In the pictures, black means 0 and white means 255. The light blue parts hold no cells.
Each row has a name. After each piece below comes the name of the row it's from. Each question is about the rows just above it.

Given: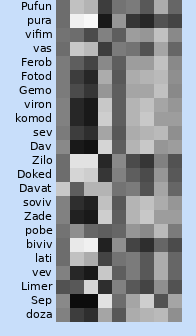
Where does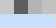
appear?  viron
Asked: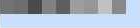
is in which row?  vifim
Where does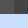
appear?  pura

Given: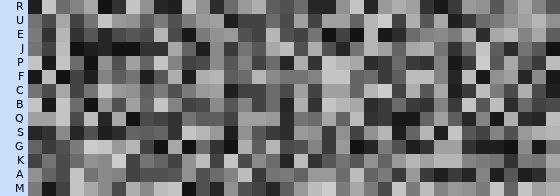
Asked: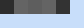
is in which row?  S
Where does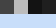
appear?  J
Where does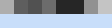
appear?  R
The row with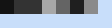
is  J
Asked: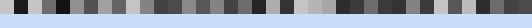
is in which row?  B

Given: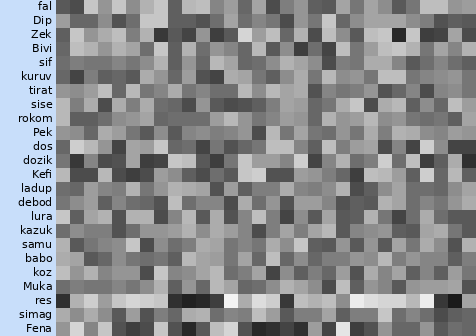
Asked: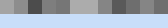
sif
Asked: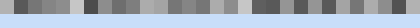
samu

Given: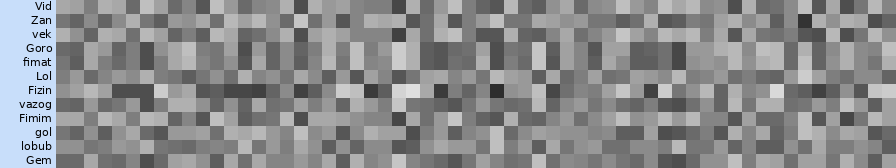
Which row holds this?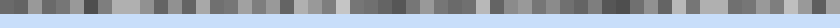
vazog
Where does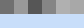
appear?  Zan
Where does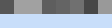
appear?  Goro

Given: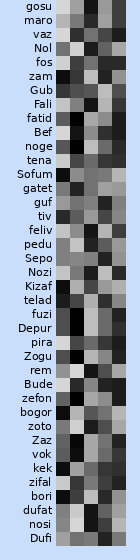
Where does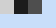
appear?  zoto
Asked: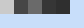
tena
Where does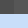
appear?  Gub
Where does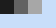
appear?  Nol
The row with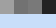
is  Dufi

